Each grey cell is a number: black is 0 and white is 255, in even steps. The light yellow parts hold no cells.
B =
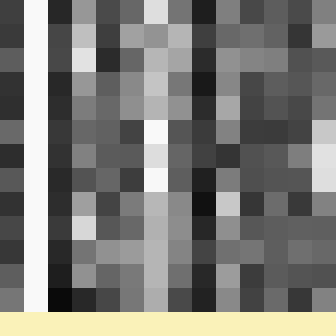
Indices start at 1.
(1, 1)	63
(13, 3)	10
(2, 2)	249
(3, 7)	182
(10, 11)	87
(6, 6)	67
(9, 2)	249
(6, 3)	56
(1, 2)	249
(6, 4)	103
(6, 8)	85
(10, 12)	93
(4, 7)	196
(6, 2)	249
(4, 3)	40
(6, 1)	105
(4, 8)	119
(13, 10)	137
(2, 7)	147
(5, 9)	44
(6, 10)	130
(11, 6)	155
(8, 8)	94
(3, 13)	81
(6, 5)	97
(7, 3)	50
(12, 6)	121
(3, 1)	93
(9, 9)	17
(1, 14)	128
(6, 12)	59
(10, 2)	249
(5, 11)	67
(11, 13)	111
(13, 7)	173

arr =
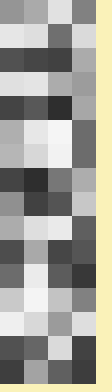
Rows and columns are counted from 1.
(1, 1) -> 149
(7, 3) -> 242
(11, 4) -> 85
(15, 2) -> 102
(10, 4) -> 95
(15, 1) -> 81
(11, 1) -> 77
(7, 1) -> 182
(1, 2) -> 170
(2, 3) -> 111
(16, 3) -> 96
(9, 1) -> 144
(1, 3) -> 225
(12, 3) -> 92
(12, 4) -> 56
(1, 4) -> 129
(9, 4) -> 199
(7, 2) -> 215
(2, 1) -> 230
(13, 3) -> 195

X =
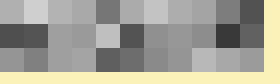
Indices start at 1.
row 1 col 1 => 176
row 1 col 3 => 179
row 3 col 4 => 164
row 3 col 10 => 168
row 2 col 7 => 144
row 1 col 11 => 82
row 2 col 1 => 79
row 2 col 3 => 159
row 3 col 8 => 149
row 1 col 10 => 125

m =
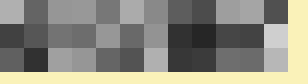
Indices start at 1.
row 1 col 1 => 176
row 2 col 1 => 65
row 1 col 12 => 80
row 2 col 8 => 49
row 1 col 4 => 152
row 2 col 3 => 115
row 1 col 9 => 76
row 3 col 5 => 101
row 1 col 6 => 171
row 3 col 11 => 107
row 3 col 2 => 49
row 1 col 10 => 158

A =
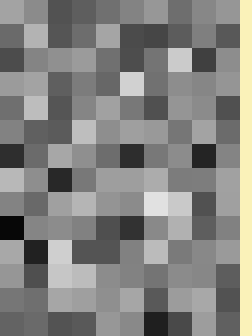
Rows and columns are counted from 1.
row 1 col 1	163
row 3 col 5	112
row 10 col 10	129
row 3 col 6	77
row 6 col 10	107
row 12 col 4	188
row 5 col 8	149
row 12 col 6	130
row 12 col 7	116
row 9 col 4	181
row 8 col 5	158
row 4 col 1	155
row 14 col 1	99
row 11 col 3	207
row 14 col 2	106
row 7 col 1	46
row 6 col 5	142
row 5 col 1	111
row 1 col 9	135
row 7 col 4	143
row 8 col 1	184
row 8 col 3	40
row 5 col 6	120
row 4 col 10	149
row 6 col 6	159
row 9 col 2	105
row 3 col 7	116
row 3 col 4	155
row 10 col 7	137
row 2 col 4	109
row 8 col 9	125
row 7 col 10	132
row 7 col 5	109
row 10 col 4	129
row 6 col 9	163
